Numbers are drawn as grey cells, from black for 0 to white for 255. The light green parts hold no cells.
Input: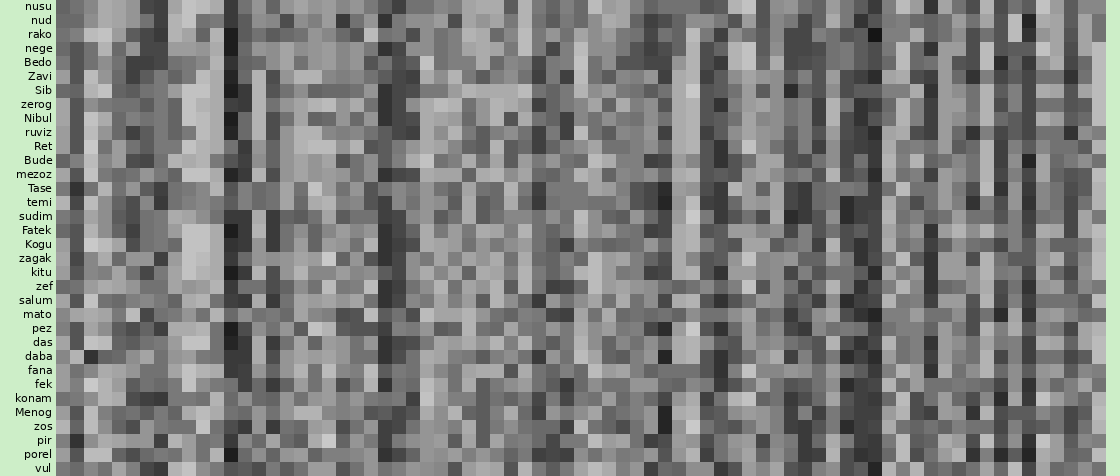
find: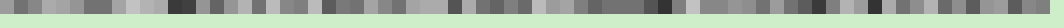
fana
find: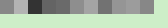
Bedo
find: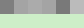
nege
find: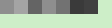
porel
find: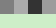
Sib
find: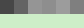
porel

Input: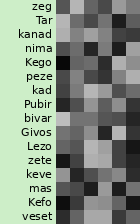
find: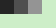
Pubir
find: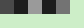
mas
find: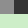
Pubir
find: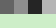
Givos
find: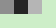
Givos
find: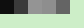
Kefo
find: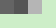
Lezo

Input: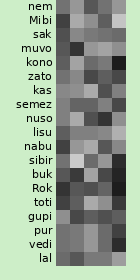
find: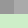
nabu
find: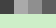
Mibi

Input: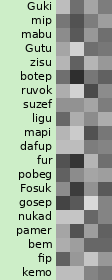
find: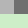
fur
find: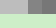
kemo

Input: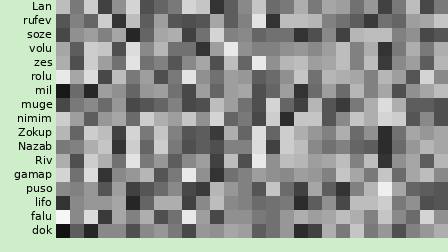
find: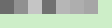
rolu
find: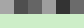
mil
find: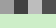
Riv
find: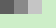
Lan
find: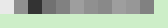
gamap
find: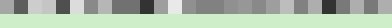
volu
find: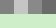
falu

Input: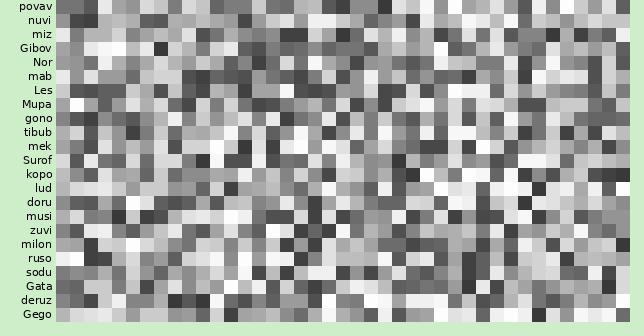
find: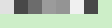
musi
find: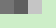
Mupa
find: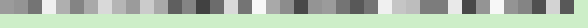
Nor
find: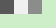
povav
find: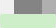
deruz

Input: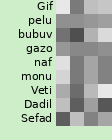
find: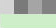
monu
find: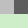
Dadil
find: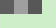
Dadil
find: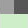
Dadil
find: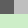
Sefad

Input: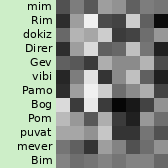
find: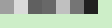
Direr
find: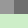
Pom
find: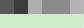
Gev
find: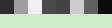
Rim
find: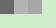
dokiz
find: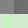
Bim

